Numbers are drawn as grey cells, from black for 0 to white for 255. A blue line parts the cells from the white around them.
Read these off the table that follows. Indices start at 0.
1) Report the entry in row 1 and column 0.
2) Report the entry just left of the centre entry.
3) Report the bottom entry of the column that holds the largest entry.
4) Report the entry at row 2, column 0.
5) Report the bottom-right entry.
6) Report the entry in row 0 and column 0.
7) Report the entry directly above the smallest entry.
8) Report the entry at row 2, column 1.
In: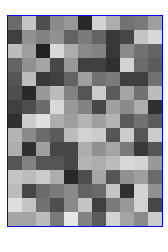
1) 63
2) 159
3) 230
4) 188
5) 203
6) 107
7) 130
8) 159

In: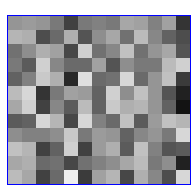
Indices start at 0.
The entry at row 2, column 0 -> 113
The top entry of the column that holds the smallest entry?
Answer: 52
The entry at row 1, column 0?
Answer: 181
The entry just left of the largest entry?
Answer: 106
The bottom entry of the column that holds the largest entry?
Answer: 238
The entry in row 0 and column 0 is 149
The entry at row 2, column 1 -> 142
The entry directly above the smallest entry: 33
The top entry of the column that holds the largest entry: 65
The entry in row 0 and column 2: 149
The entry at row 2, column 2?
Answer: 175
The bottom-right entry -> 215
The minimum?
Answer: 19
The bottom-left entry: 187
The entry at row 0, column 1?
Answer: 155
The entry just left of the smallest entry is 98
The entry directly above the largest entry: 71
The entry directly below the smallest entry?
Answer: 181
